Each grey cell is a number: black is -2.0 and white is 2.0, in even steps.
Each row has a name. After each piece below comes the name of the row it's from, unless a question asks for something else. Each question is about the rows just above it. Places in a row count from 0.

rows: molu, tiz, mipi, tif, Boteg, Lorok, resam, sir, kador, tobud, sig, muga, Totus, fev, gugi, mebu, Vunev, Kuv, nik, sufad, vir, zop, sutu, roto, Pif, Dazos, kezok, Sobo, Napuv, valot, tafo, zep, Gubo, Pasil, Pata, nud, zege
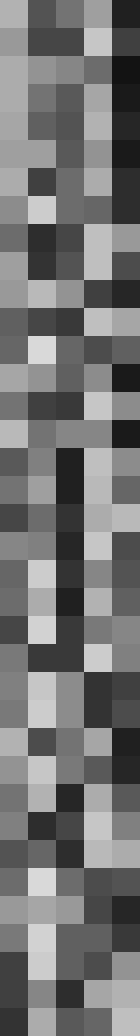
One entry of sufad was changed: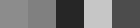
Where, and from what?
0, [0.1]
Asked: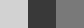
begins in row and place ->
sutu, 1
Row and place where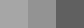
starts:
fev, 0
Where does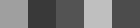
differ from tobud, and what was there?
1, [-1.2]

